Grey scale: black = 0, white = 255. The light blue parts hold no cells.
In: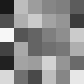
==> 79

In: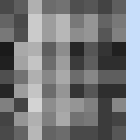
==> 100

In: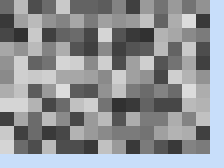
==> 57

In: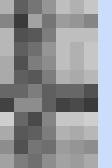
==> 133

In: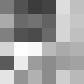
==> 170
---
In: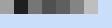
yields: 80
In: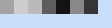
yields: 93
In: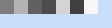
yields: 76
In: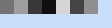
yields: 15
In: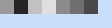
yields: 223
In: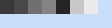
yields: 132
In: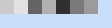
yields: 176
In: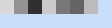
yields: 202
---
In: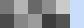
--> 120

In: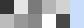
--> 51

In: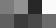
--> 124

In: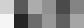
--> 209

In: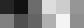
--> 37

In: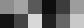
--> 142

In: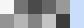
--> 246
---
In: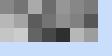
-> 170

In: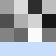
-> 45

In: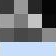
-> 38

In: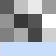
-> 234

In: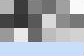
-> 127

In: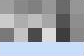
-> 128

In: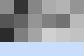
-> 134

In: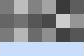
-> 130

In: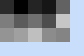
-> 36

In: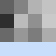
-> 179
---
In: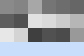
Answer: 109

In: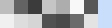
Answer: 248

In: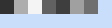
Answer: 160

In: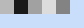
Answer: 220

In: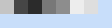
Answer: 237

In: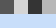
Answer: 52

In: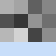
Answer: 96

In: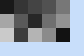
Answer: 81

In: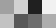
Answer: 32

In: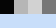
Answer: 210
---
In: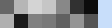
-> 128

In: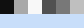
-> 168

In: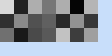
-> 74

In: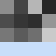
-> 149

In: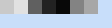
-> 96

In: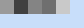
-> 154
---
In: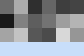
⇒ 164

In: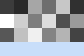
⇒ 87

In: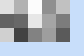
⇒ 208

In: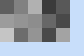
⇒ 197

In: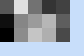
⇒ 0

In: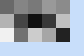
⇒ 241

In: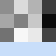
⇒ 114

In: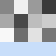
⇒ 248

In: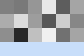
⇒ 142

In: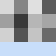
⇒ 209
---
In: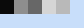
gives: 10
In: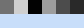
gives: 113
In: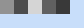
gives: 146
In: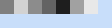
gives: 127
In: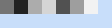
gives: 116
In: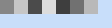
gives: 134
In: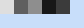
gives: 222
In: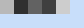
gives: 184
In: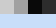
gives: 204
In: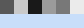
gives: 88
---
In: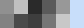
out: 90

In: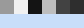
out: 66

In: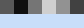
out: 146

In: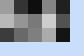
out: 133

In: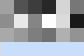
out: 213

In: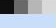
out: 182
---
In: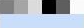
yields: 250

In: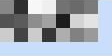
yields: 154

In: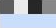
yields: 135

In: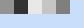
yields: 127

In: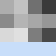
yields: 72

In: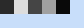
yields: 9
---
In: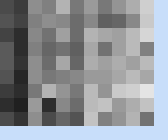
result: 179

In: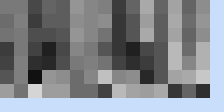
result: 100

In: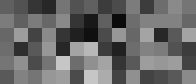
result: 89

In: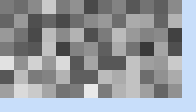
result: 101

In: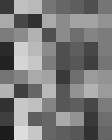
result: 49

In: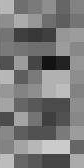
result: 69

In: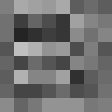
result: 120

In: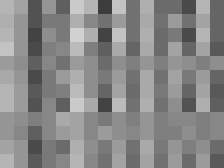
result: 155
